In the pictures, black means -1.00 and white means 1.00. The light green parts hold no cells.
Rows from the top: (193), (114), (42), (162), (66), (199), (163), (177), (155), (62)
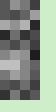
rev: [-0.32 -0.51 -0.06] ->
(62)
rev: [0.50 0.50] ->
(163)
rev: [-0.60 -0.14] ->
(162)

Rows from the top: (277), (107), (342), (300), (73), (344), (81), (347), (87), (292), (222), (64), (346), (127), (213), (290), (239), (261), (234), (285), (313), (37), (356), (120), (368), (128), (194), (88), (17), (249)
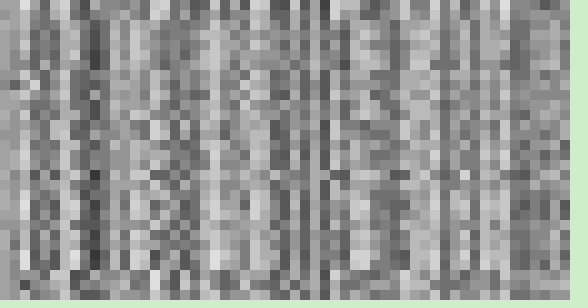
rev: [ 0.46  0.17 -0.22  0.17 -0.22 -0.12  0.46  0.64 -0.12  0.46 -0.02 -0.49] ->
(120)
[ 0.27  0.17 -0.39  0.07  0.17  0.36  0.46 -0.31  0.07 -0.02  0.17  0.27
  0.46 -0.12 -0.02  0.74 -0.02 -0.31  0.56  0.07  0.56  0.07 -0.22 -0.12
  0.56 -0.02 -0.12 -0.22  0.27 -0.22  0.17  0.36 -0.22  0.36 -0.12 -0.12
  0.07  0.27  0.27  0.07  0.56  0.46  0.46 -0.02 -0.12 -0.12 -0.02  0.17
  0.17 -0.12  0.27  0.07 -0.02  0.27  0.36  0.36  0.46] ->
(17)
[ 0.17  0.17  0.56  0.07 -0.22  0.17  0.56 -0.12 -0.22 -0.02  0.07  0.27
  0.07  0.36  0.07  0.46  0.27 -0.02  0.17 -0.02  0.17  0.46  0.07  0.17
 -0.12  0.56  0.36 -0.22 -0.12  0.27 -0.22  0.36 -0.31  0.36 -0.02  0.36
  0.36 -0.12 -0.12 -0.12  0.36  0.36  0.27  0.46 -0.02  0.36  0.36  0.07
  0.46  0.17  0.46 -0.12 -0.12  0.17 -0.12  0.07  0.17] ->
(347)
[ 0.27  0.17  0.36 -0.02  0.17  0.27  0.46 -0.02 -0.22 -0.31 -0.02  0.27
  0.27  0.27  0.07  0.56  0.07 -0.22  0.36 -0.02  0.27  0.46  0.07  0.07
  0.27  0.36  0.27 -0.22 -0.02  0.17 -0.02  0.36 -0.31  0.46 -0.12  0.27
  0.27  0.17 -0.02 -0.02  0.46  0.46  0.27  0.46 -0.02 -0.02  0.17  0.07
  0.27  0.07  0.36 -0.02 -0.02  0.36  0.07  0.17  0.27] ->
(234)
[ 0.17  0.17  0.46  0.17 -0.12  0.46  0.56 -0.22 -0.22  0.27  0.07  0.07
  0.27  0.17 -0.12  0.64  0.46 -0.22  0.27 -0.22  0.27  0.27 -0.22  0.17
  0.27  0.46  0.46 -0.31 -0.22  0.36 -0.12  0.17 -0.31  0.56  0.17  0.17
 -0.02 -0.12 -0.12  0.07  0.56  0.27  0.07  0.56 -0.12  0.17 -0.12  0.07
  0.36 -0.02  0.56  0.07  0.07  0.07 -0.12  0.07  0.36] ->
(127)
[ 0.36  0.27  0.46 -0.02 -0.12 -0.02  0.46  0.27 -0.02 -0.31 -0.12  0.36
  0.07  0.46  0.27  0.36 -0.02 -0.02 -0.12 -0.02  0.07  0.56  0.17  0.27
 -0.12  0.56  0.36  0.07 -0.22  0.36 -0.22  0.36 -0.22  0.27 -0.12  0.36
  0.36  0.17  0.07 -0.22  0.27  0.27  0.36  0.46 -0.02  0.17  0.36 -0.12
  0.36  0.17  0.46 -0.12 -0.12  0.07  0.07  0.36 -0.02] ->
(342)
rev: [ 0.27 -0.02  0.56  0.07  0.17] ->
(107)

